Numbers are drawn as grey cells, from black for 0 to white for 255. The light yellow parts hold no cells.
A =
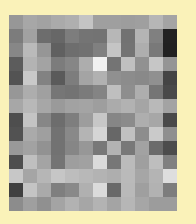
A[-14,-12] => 151
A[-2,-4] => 185
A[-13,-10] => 109
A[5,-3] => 174
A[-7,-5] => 134
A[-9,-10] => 160
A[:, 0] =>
[151, 124, 135, 92, 83, 151, 167, 78, 82, 153, 78, 199, 64, 140]
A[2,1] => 186
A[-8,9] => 165
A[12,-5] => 105
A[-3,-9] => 198
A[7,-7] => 157
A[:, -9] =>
[170, 103, 96, 124, 90, 118, 154, 109, 114, 114, 116, 198, 127, 164]
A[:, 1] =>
[167, 161, 186, 179, 201, 173, 184, 196, 170, 162, 191, 165, 196, 159]
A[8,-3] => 141
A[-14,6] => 159
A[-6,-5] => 103
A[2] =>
[135, 186, 150, 96, 110, 113, 128, 197, 115, 174, 121, 33]
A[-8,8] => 178
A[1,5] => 116
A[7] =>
[78, 196, 135, 109, 126, 157, 199, 134, 139, 174, 167, 73]
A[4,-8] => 125
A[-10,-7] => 164
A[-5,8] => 120
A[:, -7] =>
[196, 116, 113, 173, 164, 123, 164, 157, 180, 151, 161, 184, 176, 166]
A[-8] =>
[167, 184, 167, 154, 162, 164, 158, 171, 178, 165, 185, 163]
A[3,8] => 192
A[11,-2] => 180
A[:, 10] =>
[182, 128, 121, 198, 144, 117, 185, 167, 202, 107, 190, 180, 178, 156]
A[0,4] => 175

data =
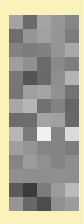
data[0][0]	162
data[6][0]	167
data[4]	[120, 84, 105, 143, 180]
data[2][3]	149
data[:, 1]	[106, 149, 124, 144, 84, 159, 182, 109, 121, 149, 156, 142, 59, 103]
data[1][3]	149
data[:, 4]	[134, 124, 169, 126, 180, 115, 101, 104, 218, 124, 141, 142, 186, 156]
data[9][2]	134
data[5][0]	118
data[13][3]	144
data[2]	[130, 124, 129, 149, 169]
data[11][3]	143
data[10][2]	144
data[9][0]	159
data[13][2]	76
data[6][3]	131

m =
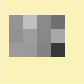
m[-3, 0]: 148
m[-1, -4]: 155
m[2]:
[155, 154, 131, 55]

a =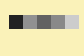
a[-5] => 34
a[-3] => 98
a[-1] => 204

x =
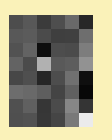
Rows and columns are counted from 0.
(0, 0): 77
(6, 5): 52
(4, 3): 77
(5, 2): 94
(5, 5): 8
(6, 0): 80
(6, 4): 134
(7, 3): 69
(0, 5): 39
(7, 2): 55
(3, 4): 93
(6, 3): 75
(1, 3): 63
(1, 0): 88
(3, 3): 89

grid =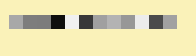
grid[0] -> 168
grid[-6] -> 160
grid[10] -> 75

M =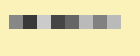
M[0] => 135
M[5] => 186
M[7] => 186
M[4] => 102

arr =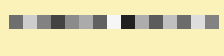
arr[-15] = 111
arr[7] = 246
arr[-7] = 33
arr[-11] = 139

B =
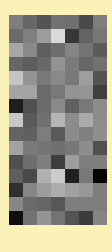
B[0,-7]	126
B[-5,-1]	126
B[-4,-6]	73
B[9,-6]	122
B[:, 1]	[103, 127, 137, 93, 147, 163, 80, 89, 96, 122, 110, 73, 134, 106, 114]
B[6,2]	106
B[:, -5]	[84, 156, 95, 104, 121, 106, 106, 112, 125, 117, 126, 176, 157, 101, 148]
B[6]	[30, 80, 106, 138, 96, 120, 139]
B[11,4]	32
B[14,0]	15
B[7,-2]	170
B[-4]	[95, 73, 176, 203, 32, 119, 5]
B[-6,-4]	112
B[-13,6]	91
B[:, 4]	[111, 55, 133, 123, 120, 147, 96, 140, 139, 119, 157, 32, 160, 126, 83]
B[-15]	[126, 103, 84, 114, 111, 74, 125]
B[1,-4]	217
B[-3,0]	47
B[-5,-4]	61
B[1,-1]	118
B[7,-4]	181
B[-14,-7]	107
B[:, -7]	[126, 107, 166, 102, 197, 164, 30, 199, 99, 162, 79, 95, 47, 135, 15]

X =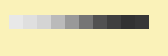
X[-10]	232
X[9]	55
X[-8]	212

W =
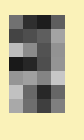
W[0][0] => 113
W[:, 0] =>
[113, 68, 188, 25, 149, 193, 169]
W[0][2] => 29
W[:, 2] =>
[29, 94, 82, 78, 132, 40, 63]
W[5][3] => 102
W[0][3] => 94
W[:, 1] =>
[47, 78, 139, 38, 160, 104, 110]
